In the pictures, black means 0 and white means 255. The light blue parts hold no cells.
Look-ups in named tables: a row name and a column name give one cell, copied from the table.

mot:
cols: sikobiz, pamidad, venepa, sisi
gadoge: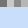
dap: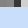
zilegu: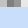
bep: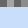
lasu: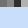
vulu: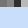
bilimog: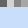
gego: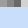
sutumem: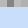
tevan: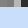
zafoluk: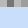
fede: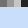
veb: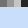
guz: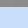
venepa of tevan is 182
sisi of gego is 210
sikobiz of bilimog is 100
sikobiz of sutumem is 184
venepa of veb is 196
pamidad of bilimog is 211
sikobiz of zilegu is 194
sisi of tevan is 45
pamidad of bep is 165
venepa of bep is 100
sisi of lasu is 177
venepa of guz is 139
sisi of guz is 140
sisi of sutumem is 177
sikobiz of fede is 113
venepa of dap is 56
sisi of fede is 35

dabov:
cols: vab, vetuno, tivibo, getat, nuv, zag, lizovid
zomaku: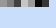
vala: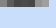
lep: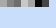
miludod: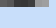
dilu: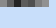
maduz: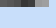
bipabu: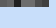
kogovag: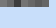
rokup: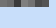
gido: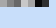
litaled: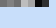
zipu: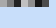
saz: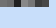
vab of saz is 113
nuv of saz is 118
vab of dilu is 138
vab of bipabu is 92
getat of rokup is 127
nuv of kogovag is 103
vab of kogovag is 119
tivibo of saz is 32
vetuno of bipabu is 100
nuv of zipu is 142
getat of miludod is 54
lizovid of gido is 46
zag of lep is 9
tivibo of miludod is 56
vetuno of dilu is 94
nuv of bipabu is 109
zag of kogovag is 91
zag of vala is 147
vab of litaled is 113
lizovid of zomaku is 54

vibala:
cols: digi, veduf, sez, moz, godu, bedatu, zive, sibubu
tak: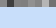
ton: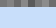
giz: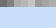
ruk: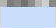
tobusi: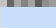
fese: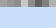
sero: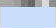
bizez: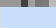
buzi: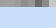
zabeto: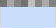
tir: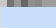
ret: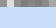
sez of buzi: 155
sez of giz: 172
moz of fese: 199
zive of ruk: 205
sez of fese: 142
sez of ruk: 135
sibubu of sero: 142
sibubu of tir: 158
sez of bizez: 152
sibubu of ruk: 136
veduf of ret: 223

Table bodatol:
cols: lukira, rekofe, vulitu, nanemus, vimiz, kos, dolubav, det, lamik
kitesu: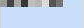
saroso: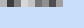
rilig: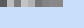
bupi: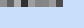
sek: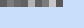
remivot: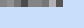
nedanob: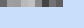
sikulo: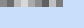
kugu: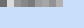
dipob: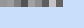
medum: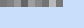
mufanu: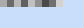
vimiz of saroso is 195
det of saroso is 79
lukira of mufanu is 171
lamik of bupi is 76
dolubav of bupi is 134
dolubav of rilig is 131
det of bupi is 153
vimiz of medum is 158
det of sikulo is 191
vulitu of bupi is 175
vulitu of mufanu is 185
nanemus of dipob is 83
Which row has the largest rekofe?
kugu

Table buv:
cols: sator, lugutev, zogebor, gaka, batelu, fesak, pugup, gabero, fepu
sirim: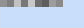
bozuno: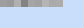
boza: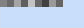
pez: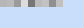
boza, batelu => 195
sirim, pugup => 94
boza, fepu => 100
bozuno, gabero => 170
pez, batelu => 118
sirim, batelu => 200
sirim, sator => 146
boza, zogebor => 164
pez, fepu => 192
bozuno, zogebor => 176
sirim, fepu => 138
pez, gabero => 144
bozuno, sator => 158
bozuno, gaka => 131
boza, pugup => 64

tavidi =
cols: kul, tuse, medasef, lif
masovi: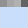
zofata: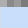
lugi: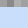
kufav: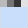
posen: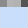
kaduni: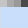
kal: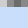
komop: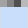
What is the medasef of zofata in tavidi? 154
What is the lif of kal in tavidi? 137
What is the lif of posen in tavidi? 84
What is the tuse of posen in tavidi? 181
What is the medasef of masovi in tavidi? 177
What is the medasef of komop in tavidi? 80
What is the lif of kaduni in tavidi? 73
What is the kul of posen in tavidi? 139
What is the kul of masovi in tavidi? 145
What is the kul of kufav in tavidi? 186
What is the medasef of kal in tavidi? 108
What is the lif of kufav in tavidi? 226
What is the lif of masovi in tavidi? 99
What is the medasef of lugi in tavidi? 175
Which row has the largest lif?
kufav

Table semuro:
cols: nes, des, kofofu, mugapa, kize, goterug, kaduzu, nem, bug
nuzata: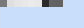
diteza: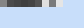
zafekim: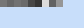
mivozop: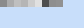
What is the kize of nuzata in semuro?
235
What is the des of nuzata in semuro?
223
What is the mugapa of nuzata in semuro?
232
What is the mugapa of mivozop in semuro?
181
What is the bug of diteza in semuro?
229
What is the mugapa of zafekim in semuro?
106
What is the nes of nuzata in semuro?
121
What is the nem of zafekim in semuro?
98
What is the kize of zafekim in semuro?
71
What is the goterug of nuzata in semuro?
232
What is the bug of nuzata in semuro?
98
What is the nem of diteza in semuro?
122
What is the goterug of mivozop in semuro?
224
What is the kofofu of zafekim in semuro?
114
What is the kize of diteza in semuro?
68
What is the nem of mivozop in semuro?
142
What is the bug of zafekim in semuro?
150
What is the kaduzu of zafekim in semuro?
219
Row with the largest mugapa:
nuzata

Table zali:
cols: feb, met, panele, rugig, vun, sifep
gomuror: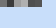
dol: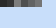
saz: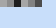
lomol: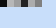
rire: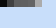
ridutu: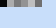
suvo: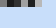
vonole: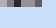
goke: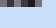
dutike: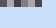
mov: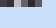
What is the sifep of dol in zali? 117
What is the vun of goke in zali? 27
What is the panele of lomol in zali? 157
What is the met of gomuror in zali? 59
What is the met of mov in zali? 51
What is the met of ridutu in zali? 172
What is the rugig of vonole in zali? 147
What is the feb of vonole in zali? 176
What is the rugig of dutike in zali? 127
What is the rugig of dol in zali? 79
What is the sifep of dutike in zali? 73
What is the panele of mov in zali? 191
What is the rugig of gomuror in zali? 176
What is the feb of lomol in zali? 12
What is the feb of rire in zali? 10
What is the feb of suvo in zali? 125
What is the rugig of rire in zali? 96
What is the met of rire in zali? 65
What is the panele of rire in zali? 95

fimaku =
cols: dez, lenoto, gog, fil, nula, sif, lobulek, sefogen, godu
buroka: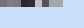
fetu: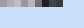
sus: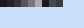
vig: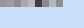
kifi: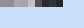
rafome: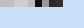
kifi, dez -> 146
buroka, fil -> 41
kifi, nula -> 194
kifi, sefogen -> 51
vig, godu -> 141
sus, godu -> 58
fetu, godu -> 57
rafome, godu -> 49
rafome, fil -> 205
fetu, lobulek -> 32
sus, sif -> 171
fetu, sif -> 111
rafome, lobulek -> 152
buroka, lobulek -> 84
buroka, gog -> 123
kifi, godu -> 37
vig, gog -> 140
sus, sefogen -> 74
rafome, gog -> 206
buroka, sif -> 194

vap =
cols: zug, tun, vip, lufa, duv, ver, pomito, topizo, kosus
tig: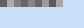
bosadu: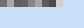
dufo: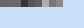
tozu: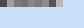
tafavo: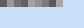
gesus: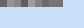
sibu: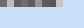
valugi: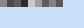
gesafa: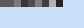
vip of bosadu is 95
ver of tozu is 123
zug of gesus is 103
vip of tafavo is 113
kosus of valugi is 88
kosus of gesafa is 36
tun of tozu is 160
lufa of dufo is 53
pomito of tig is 155
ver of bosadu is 166
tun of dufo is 104
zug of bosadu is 111
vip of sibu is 96
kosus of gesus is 116
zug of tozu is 73
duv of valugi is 202

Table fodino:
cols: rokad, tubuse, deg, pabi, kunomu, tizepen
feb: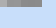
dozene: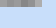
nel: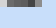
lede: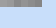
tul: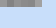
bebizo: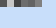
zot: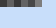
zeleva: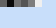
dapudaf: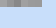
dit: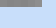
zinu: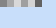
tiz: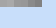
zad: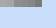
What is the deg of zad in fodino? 142
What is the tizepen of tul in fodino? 161
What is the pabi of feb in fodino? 139
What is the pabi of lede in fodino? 147
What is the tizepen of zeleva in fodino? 239
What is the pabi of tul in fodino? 139
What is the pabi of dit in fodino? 133
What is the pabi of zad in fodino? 139
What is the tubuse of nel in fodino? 107
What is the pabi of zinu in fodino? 159
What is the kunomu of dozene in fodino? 146
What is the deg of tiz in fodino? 153

